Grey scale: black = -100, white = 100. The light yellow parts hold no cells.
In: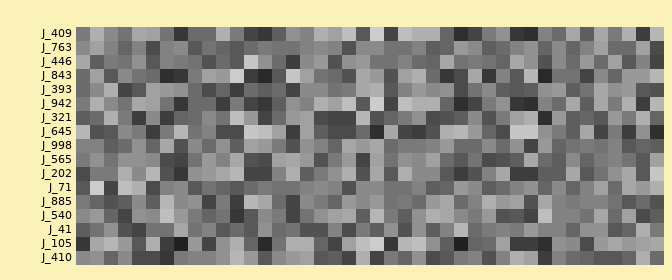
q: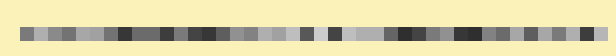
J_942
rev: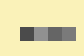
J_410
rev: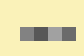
J_446
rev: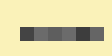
J_393

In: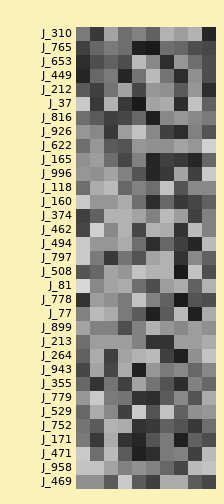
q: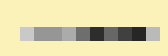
J_494
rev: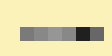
J_816
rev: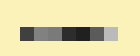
J_471
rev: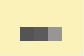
J_622
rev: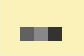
J_797

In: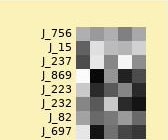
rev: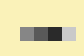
J_223
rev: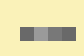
J_82
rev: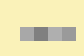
J_756

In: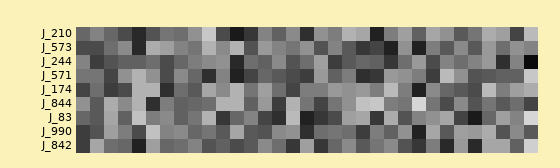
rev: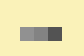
J_83
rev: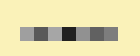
J_990
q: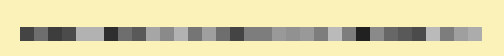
J_174
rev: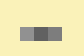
J_990
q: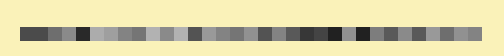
J_573
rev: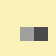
J_83
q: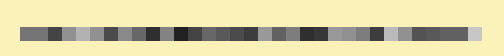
J_571

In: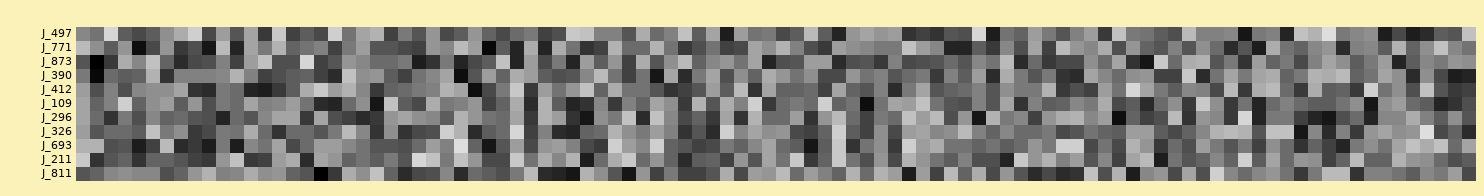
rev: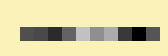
J_811
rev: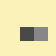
J_296
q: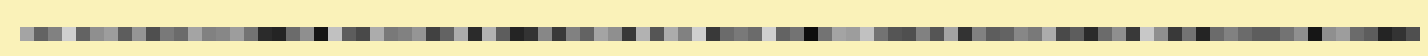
J_109
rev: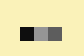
J_771
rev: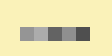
J_390
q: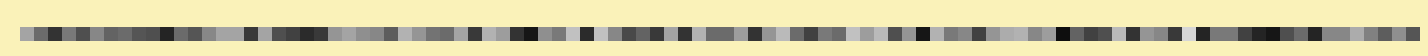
J_296

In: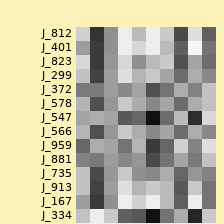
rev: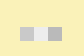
J_812
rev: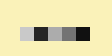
J_334

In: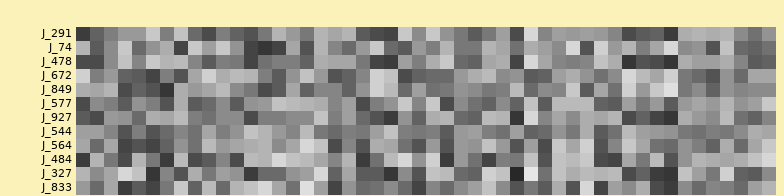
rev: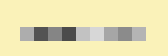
J_564
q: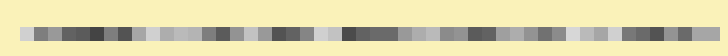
J_672
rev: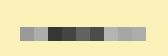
J_927
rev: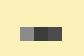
J_833
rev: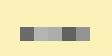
J_927
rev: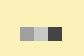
J_74
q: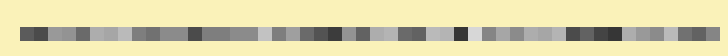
J_927

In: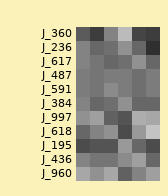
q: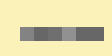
J_384
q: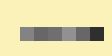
J_236
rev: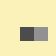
J_618
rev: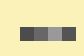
J_195

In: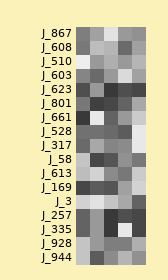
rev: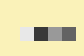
J_335
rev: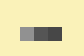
J_58
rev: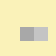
J_3
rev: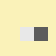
J_528
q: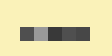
J_623
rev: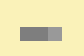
J_928
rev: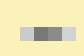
J_613

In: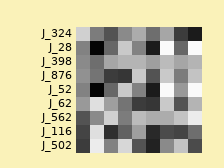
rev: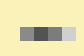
J_324
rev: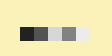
J_502
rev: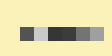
J_62
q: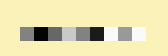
J_52
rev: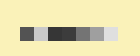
J_62

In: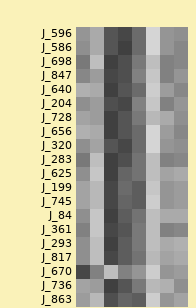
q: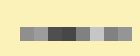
J_204
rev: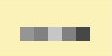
J_204
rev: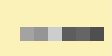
J_863

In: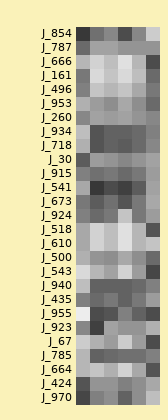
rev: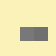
J_915
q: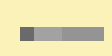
J_787

